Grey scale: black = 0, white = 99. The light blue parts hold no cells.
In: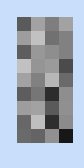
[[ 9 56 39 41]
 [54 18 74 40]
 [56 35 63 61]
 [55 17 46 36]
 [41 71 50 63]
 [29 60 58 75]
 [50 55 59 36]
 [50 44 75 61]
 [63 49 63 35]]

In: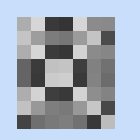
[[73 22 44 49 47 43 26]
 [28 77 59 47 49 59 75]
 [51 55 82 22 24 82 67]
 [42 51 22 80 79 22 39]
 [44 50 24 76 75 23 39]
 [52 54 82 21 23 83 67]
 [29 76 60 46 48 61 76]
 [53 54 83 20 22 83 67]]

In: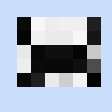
[[ 1 94 80 91 12  3]
 [30  6  3  3  4 92]
 [78  2  6  6  3 90]
 [ 8 96 91 91 93  2]
 [12 93 93 92 96  4]]

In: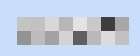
[[75 85 72 37 82 63 73 57]
 [65 24 78 88 71 84 75 76]]

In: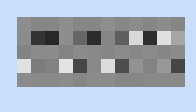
[[53 53 53 52 52 54 54 52 54 53 53 54]
 [27 59 51 57 30 85 53 27 88 50 48 87]
 [54 52 54 52 54 52 53 54 51 54 54 51]
 [64 87 18 84 37 52 17 40 55 15 20 54]
 [52 54 52 54 52 55 52 52 55 52 52 55]]

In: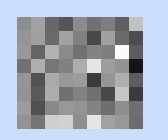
[[42 59 63 89 55 81 80 45 57]
 [43 55 43 51 57 59 53 31 60]
 [23 77 28 44 50 44 67 35 57]
 [36 68 58 23 60 59 66 32 58]
 [ 8 57 61 89 67 50 46 68 44]
 [36 97 49 51 44 54 69 39 59]
 [30 41 62 28 50 63 41 62 58]
 [75 37 49 44 54 33 40 63 55]]
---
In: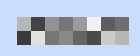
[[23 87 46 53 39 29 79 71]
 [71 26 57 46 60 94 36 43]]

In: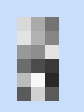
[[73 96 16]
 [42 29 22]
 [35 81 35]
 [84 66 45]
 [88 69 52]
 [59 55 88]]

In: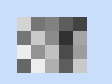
[[82 46 50 36 26]
 [46 78 54 19 64]
 [40 92 68 36 78]
 [92 57 75 29 61]]

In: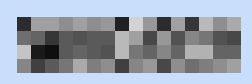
[[76 10  6 35 39 35 32 72 46 39 52 39 69 69 39 39]
 [43 39 21 35 32 35 35 72 62 28 59 32 52 46 32 28]
 [52 25 35 46 66 49 55 25 52 59 28 55 43 49 55 62]
 [17 62 62 55 62 55 59 13 82 59 17 62 21 72 55 66]]

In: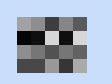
[[63 55 24 52 35]
 [55 46 32 46 38]
 [28 28 59 21 66]
 [ 2  6 83  6 83]]

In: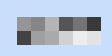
[[26 62 66 81 92 88]
 [58 52 70 33 45 22]]
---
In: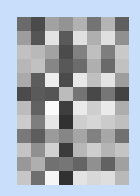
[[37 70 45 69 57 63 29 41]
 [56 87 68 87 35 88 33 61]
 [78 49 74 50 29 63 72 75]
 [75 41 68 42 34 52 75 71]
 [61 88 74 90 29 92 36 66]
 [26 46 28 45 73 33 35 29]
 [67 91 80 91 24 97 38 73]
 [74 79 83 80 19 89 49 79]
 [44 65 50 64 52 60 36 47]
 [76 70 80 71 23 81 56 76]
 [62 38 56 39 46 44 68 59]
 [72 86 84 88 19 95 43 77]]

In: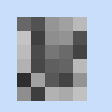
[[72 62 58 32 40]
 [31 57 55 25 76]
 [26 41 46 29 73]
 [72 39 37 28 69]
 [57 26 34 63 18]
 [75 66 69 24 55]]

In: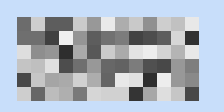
[[90 75 80 56 78 67 91 59 79 36 36 80 42]
 [19 83 36 30 26 48 44 36 58 93 25 43 43]
 [90 70 82 92 88 66 79 34 66 18 58 55 86]
 [49 59 28 31 48 38 40 59 43 30 87 74 76]
 [53 59 92 18 87 90 39 67 81 66 64 77 28]
 [28 77 86 65 20 81 81 83 47 68 73 40 80]]

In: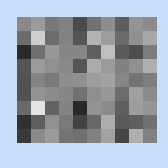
[[54 58 36 55 44 29 50 47 60 53]
 [65 56 41 61 70 33 51 42 80 42]
 [48 30 35 74 37 52 52 59 43 16]
 [68 56 50 60 66 33 53 56 60 33]
 [49 45 52 63 61 56 55 47 51 32]
 [54 62 42 59 55 44 52 54 57 32]
 [58 61 37 54 57 16 51 38 88 41]
 [44 37 35 67 40 26 47 56 36 19]
 [50 68 27 63 50 43 45 60 54 22]]

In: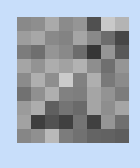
[[70 78 31 58 54 66 55 53]
 [27 42 53 64 51 53 65 61]
 [34 58 21 42 53 58 43 48]
 [58 43 55 69 63 67 57 64]
 [54 47 68 50 79 55 68 54]
 [48 57 64 49 50 68 56 44]
 [64 55 64 41 45 37 67 60]
 [43 58 25 45 25 32 24 63]
 [36 38 39 44 48 72 56 52]]

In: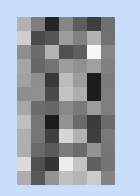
[[43 24 36 52 14 49 69]
 [44 69 50 61 33 29 80]
 [52 96 37 31 70 42 55]
 [50 62 56 61 45 40 64]
 [48 11 61 73 22 55 62]
 [49 11 67 76 29 56 55]
 [49 60 47 53 40 42 65]
 [42 23 41 57 11 46 74]
 [47 24 69 83 25 46 68]
 [46 57 41 48 35 41 68]
 [45 37 76 92 20 31 85]
 [51 79 70 74 57 34 67]]

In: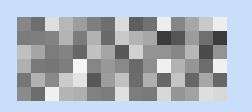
[[92 78 65 52 92 44 37 85 43 49 61 71 86 43 52]
 [23 43 60 33 23 65 69 78 41 69 48 70 51 49 48]
 [57 29 71 52 57 57 81 34 64 75 40 51 48 64 74]
 [93 42 58 69 93 55 41 53 59 52 95 49 46 47 68]
 [40 65 40 76 40 68 42 75 61 34 88 79 53 69 46]
 [84 86 63 58 84 47 48 87 48 50 68 70 93 42 54]]

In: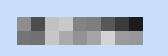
[[11 23 34 49 51 78 75 30 55]
 [59 60 82 64 57 66 77 44 45]]

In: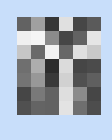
[[35 27 87 21 62 38]
 [89 38 27 54 95 93]
 [78 87 40 94 41 77]
 [29 27 85 17 67 43]
 [37 31 81 22 59 45]
 [27 54 86 38 47 27]
 [30 43 88 38 39 31]]
